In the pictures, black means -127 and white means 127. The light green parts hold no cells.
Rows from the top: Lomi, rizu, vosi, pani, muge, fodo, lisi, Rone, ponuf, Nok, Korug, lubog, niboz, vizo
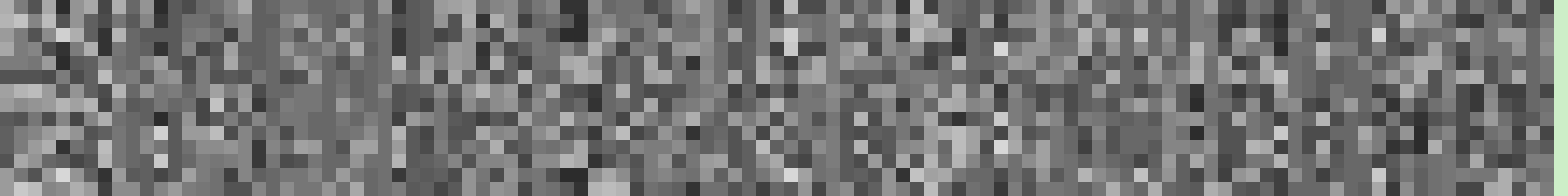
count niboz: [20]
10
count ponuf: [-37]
9
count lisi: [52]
3
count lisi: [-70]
4
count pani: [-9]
8

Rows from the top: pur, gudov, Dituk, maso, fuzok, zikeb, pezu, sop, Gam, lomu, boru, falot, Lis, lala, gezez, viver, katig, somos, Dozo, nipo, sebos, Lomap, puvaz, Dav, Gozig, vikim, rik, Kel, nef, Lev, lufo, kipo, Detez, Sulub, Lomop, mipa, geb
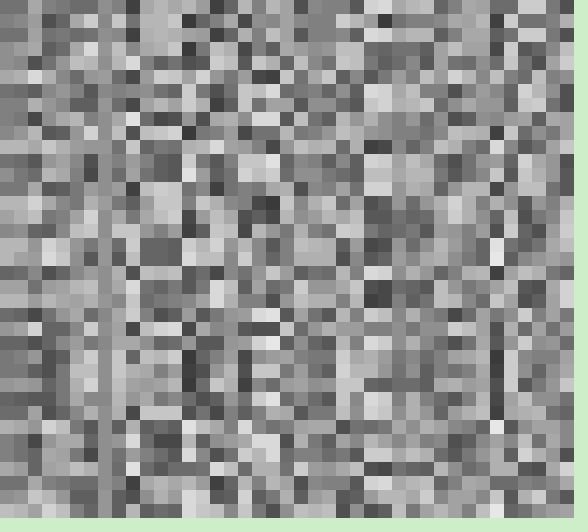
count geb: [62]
7
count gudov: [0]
7
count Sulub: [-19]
6
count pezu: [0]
6

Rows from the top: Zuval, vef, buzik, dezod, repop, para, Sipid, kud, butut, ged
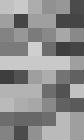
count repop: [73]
5
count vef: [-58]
3
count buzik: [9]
2
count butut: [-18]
2
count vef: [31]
3
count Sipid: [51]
3
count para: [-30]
1

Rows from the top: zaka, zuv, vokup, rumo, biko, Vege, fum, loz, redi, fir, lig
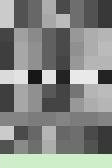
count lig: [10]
1
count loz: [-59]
2
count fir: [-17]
1
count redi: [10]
0

